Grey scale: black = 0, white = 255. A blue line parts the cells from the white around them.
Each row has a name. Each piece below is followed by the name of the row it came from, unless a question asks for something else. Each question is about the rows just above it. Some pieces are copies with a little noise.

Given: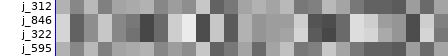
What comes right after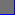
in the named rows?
| 71 |
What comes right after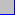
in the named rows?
| 120 |

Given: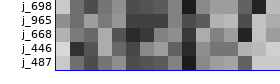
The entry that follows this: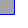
| 98 |
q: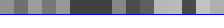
j_965
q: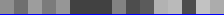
j_965

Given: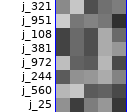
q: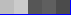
j_560
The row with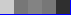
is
j_951
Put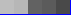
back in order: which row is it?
j_972
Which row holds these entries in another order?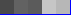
j_560

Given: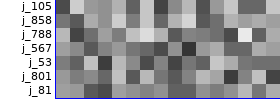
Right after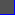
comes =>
| 153 |
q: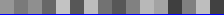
j_801
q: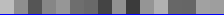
j_567
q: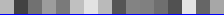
j_788
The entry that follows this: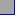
| 61 |
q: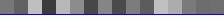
j_53

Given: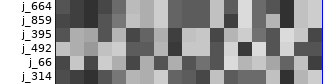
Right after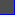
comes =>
| 63 |
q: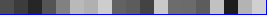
j_314
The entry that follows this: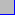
| 174 |
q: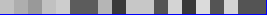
j_492
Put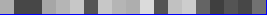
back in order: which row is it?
j_395
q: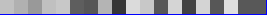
j_492
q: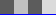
j_664

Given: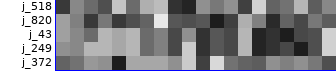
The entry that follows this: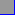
| 144 |
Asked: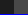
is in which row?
j_43
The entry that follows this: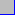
| 50 |

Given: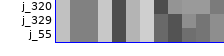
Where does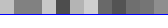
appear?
j_55
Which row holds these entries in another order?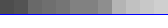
j_55

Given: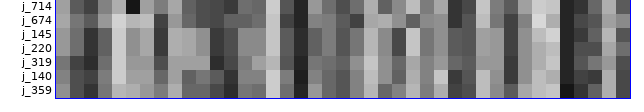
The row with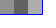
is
j_140
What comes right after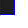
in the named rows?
| 130 |
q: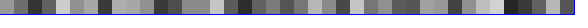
j_145
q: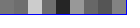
j_359
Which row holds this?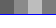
j_714
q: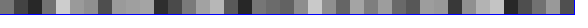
j_319

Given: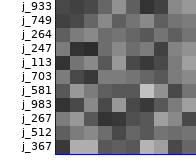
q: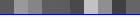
j_581
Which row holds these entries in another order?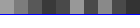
j_983
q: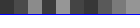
j_983
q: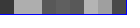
j_367
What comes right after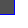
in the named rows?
| 88 |
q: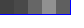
j_933
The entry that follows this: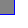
| 145 |

